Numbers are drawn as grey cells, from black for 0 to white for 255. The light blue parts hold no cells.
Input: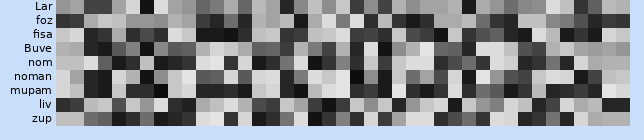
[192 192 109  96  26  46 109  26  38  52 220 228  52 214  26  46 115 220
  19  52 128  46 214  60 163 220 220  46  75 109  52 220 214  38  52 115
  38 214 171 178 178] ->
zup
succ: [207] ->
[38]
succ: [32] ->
[171]
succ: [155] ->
[163]

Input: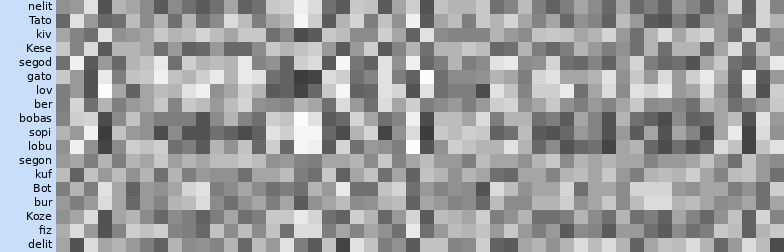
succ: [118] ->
[98]
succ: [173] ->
[219]
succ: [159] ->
[180]

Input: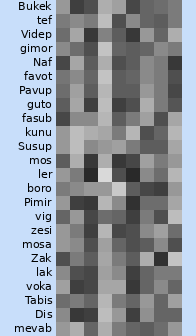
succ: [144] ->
[101]
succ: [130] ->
[93]
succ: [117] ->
[138]
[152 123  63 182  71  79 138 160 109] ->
zesi
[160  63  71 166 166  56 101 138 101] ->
voka

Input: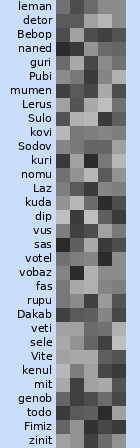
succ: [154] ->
[83]
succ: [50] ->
[71]

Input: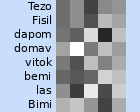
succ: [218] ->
[39]
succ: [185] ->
[163]
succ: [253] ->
[122]

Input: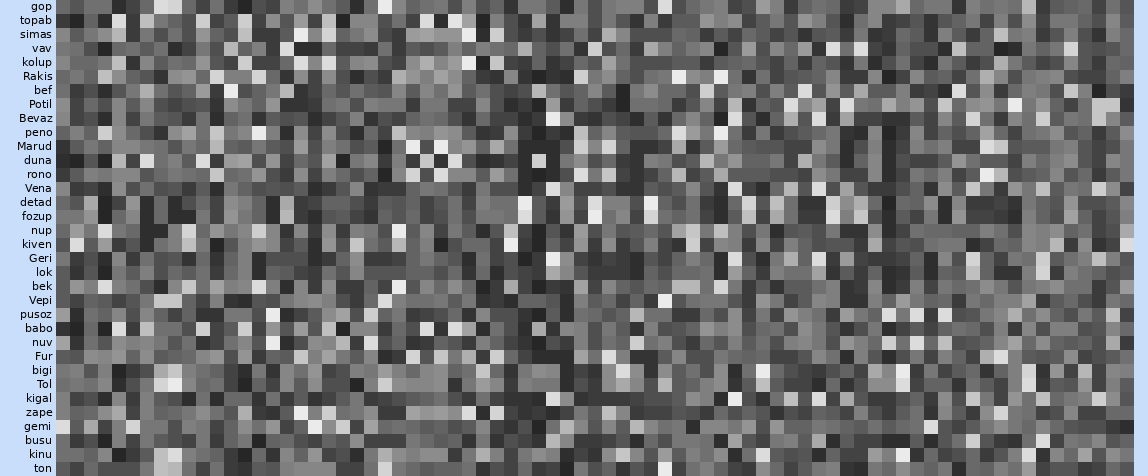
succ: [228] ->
[162]
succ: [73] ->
[59]

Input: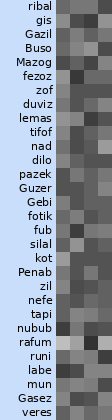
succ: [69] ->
[132]
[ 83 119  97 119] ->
pazek
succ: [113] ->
[76]
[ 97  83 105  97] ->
nefe
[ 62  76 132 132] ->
labe
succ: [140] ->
[76]
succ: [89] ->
[155]

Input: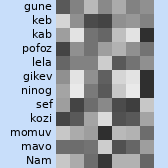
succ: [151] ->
[130]
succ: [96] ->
[213]
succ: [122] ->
[89]

